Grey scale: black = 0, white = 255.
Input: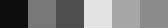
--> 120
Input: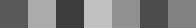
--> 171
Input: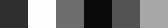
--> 254
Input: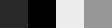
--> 0
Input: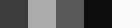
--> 171
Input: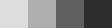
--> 174
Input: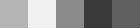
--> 240
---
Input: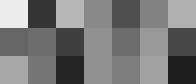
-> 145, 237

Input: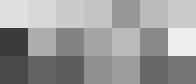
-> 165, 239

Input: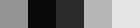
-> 42, 228

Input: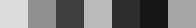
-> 186, 220

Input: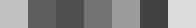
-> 115, 220

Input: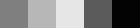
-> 230, 230

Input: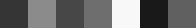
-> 110, 248

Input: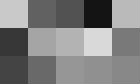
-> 179, 217

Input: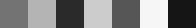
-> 204, 246

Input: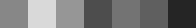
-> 77, 217
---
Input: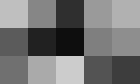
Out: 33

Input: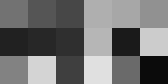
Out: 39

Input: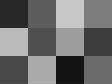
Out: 79

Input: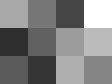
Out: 97

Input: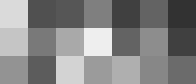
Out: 121

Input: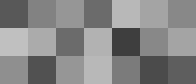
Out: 171

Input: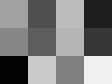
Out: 93
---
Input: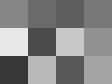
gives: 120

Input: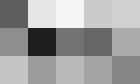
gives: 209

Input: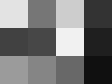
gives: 51

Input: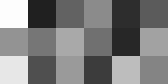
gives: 91

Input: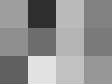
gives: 130

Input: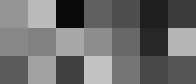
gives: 59

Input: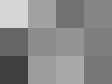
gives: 133
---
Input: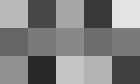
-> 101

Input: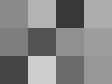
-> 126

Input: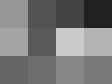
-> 164

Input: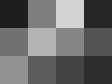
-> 113

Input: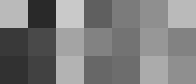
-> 57

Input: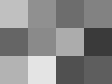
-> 101

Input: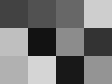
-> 191

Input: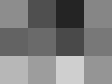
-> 99
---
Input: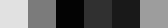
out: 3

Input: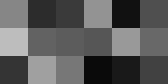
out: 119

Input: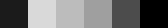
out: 188

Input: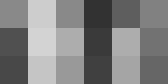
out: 153

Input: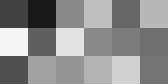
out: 149

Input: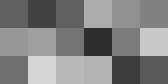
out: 186
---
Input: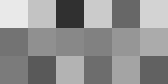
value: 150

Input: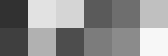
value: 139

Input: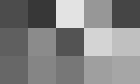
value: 212

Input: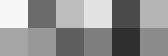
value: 48

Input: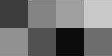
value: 11

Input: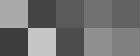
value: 143

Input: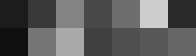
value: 87

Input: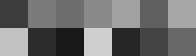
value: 68

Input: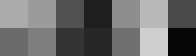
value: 206
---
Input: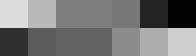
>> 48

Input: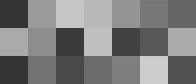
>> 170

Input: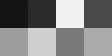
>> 157

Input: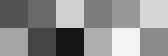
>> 165

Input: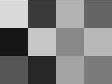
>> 23

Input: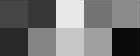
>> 41

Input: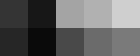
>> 38

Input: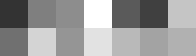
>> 112

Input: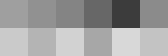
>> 202
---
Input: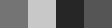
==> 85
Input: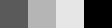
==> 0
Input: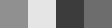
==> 109
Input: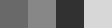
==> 215
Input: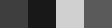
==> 90
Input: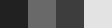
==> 227
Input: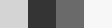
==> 247
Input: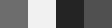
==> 80
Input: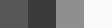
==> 250
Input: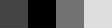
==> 222
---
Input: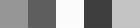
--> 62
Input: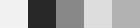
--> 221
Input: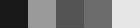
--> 108
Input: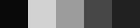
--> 71
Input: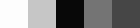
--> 116
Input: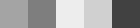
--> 208
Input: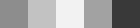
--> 162
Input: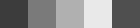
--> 233
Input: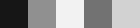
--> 114
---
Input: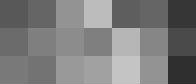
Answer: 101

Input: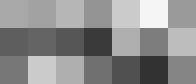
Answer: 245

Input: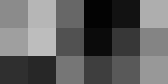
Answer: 18

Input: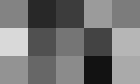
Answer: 155

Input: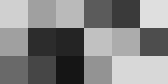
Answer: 58

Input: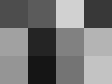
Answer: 209

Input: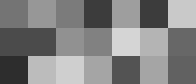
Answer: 60

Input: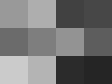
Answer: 65

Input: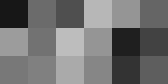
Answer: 149

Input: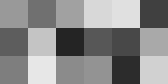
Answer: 224
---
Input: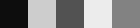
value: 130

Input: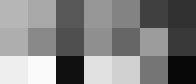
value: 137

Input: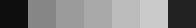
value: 155

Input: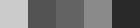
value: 99

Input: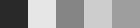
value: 158

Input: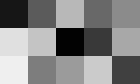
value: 139

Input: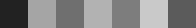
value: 125
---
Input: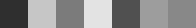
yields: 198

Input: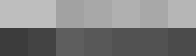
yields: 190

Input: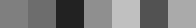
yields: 109

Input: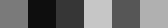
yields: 14

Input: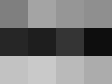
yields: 164

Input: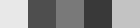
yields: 78

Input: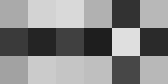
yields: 211

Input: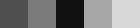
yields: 122

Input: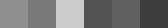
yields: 121
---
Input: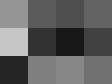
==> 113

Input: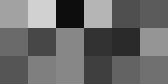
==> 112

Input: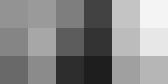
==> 182

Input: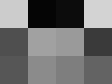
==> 99

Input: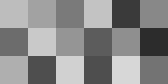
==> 115

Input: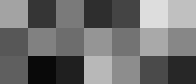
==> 39

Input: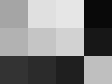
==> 191

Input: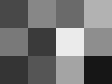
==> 22

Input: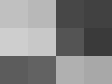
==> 168

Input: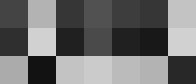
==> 40
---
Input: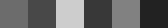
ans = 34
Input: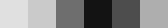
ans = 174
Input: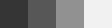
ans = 241
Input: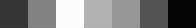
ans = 4
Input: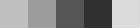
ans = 219
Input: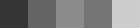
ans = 205
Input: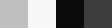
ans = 61
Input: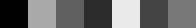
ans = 120
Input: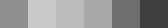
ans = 63
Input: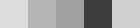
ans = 207
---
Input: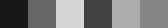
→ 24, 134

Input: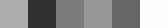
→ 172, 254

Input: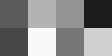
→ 91, 208

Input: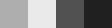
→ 174, 32

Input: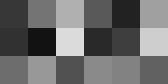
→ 55, 97

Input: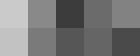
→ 202, 74

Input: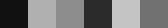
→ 17, 113

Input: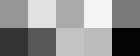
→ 150, 5

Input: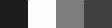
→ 30, 65
